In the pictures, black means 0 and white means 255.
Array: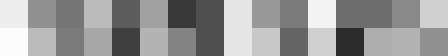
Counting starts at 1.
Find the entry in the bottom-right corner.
145
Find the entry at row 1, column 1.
237
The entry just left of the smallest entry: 208
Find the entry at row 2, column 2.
187
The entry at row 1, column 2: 145
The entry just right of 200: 101
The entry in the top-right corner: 208
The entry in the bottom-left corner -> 252
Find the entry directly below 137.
179

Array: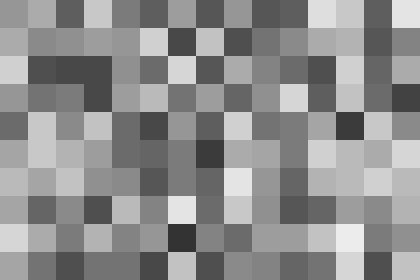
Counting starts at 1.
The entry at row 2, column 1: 171
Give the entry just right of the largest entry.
123
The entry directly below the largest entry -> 214
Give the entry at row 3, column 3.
72
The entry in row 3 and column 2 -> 79
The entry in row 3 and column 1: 208
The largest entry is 236
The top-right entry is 228
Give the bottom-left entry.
165
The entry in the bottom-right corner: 194
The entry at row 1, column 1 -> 150
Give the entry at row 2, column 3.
144
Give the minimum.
51
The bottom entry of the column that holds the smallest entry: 194
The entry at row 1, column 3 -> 94
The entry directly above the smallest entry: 228
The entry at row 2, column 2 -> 138

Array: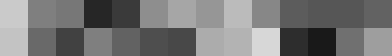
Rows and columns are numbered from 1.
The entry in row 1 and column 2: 127
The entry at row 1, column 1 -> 202
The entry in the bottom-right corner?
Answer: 158
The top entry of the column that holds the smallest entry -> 86
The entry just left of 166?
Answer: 142
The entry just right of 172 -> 179
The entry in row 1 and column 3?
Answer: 119
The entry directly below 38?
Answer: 127

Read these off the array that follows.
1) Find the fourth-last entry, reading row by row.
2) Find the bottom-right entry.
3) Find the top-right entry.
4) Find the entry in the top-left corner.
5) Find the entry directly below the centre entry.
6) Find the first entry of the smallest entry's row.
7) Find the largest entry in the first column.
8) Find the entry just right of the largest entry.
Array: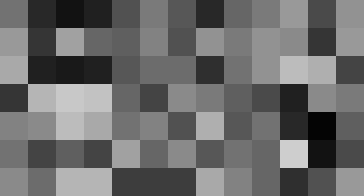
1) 102
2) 153
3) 146
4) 114
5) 81
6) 130
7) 169
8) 18

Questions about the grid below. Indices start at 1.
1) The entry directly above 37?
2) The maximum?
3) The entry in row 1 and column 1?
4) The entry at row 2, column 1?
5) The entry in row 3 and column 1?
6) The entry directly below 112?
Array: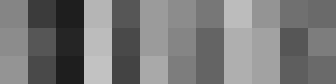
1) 30
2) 194
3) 133
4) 140
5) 148
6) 86

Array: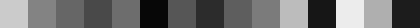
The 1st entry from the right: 28
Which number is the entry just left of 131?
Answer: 203
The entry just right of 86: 44
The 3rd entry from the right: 236

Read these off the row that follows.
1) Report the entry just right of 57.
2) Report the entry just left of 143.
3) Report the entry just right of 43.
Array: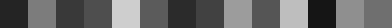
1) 78
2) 21
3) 65
